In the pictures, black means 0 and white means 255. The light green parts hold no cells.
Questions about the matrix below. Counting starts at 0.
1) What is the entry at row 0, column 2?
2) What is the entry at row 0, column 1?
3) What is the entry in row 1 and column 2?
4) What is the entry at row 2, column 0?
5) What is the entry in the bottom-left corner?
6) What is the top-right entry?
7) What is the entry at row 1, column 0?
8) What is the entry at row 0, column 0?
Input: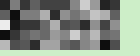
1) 54
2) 125
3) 125
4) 236
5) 184
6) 54
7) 96
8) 35

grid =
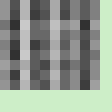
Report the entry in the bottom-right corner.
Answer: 159
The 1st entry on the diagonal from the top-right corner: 128
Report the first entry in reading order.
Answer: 148
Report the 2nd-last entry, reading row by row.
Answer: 61
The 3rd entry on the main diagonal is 201
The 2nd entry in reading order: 82
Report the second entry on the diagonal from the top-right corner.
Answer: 92
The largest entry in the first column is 159
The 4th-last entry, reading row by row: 104
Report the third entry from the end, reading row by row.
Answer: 139
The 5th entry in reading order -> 92
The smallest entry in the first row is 72
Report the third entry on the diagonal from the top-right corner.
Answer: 159
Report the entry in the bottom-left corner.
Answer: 148

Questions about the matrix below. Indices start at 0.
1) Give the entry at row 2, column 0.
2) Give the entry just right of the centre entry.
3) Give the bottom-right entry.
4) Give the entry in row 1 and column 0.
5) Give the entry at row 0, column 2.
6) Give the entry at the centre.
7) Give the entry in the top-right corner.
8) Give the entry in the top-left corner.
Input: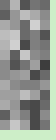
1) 170
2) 159
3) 116
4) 95
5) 83
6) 116
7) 106
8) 116

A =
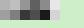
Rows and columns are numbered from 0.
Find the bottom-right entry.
212
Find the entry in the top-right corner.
231
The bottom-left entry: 159
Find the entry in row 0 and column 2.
149
